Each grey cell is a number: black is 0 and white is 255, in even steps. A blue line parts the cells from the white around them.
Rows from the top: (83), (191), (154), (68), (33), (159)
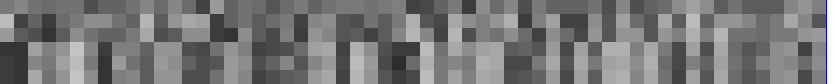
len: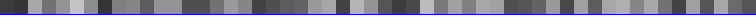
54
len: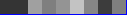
9
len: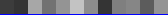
12
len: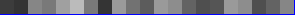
21
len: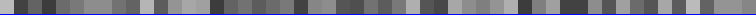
54

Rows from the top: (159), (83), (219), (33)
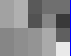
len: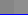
2
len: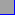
1

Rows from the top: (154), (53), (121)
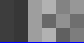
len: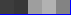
5
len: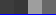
4
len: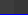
2
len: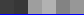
6
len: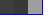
3
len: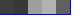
5
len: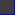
1

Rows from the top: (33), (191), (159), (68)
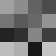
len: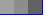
3
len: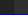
2
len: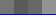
4
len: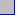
1
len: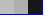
3
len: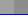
2

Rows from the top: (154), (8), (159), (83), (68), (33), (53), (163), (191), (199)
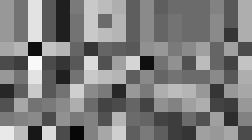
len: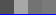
4
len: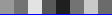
8
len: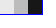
3
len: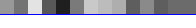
14
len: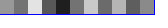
11

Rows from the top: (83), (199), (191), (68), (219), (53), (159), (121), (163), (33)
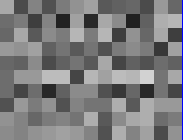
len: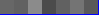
7
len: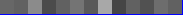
13
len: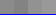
4
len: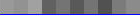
10
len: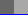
2
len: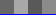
4
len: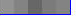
5

